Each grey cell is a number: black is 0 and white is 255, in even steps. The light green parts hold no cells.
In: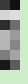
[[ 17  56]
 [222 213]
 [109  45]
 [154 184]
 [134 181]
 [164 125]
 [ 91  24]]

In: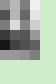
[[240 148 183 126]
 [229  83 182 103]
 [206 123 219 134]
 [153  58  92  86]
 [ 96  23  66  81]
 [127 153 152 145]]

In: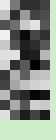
[[ 64 234 120  46  47]
 [ 76 194  44 155  68]
 [ 85  80 111 202 227]
 [ 48 240  61  10  70]
 [ 87 199  83  32  45]
 [182 223 226  25  30]
 [ 60 211  46  89   2]
 [195  54 177  94 189]
 [216  67 166 193 210]
 [ 19 187  61  39   6]
 [201  59 171  85 207]
 [ 26 223  87  28  66]]

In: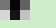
[[ 98 117   6]
 [194 214  20]]

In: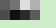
[[177  94 115 222]
 [ 91  75  17  43]]

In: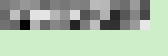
[[ 86 122 134 151 143 103 127 119 131 127 186 183 123 110 155]
 [ 70 104 192 104 225 228 182 148 218  82 117 178  40  87 133]
 [231 113 102   4 179 104 135 123  35 124 189  52  49 119 154]]

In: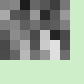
[[118 129 134  28 103  86  62]
 [153 169  85  77 152  41  87]
 [127 126 134  95 113  85  93]
 [ 74  90 140 124  74 198  35]
 [ 80  73 126 174  81 202 224]
 [108  75 100 184 114 150 223]]

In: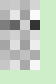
[[212 198 202 182]
 [250 178 230 159]
 [ 51 125 100 209]
 [221 196 209 177]
 [237 165 222 159]
 [171 189 175 192]
 [246 199 225 169]]

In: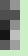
[[148  90]
 [ 81  78]
 [143  44]
 [191  20]
 [158  91]]
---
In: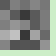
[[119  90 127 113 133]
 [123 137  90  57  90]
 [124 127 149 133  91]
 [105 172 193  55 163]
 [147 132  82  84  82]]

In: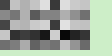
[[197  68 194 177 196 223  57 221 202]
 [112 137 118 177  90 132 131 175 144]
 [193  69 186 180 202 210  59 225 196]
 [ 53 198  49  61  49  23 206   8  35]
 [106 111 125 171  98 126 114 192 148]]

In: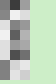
[[158 125  60]
 [221 134 240]
 [152 224 131]
 [179 241  95]
 [168 223 154]
 [112 224  79]
 [231 127 213]
 [207 129 227]]

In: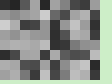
[[156  47  37  88 164  39 162 130  71  60]
 [ 68 152 139 154 164 204 104  74 163 178]
 [ 49 206 174  61  68 150  51 151 194 156]
 [ 60 159 146 166 152 149  47  82 177 168]
 [148 169 177 175 169 187  49  55 122 144]
 [187  45  72 164 167  59 170  91  77  82]
 [ 42 174 167  79  75 161  62 141 181 196]
 [ 57 160 174 120  58 192  70 124 189 176]]

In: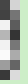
[[212  70]
 [117  66]
 [ 92 242]
 [ 52 182]
 [119 242]
 [171 250]
 [101 157]
 [219  57]]

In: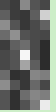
[[ 71  72  60 137  84]
 [208  95  60  55  94]
 [ 98 141  84  55  74]
 [ 71 107 144  82  74]
 [ 44  61  96 109  74]
 [ 44  72  84 246  74]
 [ 44  72  84 164  94]
 [126 107  48  55 134]
 [ 71 141  84  55 104]
 [126  84  48 109 134]
 [235  84  48  82 124]]

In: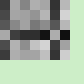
[[184  60 169 133 175 166  51]
 [211  72 165 161 148 181  57]
 [183  87 136 162 120 140  87]
 [ 16 169  62  47  47  19 173]
 [162  76 178 142 194 211  61]
 [206  59 174 163 164 191  52]]

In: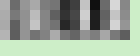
[[135 177 108 150 169 125 117  44  63 195  16 107 215]
 [140 172 121 145 187 133  96  51  71 207  31  98 196]
 [149 170  96 147 196 133 115  39  66 193  30 104 211]
 [ 94 180  94 148 115 130 171 117 101 146 126 167 121]]

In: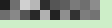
[[140  29 111 208 183  45  85  94 122 111]
 [115 110 136  84  40 177  34 143  50 125]]
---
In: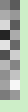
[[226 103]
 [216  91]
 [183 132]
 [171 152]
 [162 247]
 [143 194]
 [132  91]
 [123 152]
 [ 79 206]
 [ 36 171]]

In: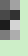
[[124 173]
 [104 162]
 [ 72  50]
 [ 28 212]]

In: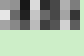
[[230 105  33 197 105  72 164  53]
 [164 136  84 187  62  84 209  93]
 [155 146  23 218  42  72 176 125]]

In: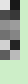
[[228  24]
 [209  35]
 [144 156]
 [113 133]
 [ 93 186]
 [ 74  56]]

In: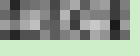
[[158 126 169 191 104  93 158  60 181 200 181  26 158]
 [126  38 104 114 126  72 137 169  93 147 158  60 126]
 [104  72 147 169 137  81 181  72 137 126 126  60 114]
 [ 72  38  81  81 137  93 126 147  81 169 147  49 104]]

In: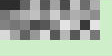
[[216 162  99 151 216  87 183  87 204 118]
 [130 118 130  75  87 141 227 192  56 227]
 [118 151 174 192 141 204 141 174 162 141]
 [ 45  45  99 183  87 162  75 192 109 174]]
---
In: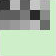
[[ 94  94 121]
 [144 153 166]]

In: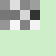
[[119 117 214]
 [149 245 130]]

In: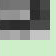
[[147 146 163]
 [ 49  43  46]]

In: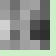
[[159 127 170]
 [208 147 156]]

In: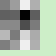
[[ 96  98   3]
 [137 137  77]]

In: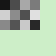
[[208 140  80]
 [137  84 201]]
